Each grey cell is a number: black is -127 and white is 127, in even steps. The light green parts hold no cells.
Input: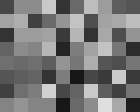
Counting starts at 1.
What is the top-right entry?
-42
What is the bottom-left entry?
4
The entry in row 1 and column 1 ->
-56
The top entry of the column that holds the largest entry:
28
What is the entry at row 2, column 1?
34
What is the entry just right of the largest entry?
40
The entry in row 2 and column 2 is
46
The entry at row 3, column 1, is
-76
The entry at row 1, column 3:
12
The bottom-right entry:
-97
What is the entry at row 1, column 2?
12
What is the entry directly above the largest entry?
-34
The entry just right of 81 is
-56

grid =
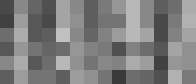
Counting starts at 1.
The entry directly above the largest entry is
36
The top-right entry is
43
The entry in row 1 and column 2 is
8
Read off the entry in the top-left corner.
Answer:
-54
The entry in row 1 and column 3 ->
-26
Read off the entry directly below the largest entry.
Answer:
-18
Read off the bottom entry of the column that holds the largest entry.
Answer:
-33
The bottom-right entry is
-5
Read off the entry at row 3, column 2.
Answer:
43
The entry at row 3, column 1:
-18
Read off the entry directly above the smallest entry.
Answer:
2
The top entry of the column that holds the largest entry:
36
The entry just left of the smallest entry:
-11
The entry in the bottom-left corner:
-33
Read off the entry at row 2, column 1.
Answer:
-62
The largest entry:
64

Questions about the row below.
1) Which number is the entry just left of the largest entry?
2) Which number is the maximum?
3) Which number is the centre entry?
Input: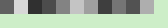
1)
-31
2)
87
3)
68

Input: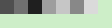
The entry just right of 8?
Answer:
90
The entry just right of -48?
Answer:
-15
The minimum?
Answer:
-96

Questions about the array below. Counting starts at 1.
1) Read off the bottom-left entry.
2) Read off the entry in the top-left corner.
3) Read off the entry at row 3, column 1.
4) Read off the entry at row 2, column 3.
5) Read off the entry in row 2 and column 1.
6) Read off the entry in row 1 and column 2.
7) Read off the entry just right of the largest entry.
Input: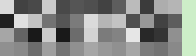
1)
16
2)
90
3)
38
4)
67
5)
-95
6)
-61
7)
-87

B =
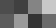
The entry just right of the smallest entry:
-20
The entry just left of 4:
-63
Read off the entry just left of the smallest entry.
26
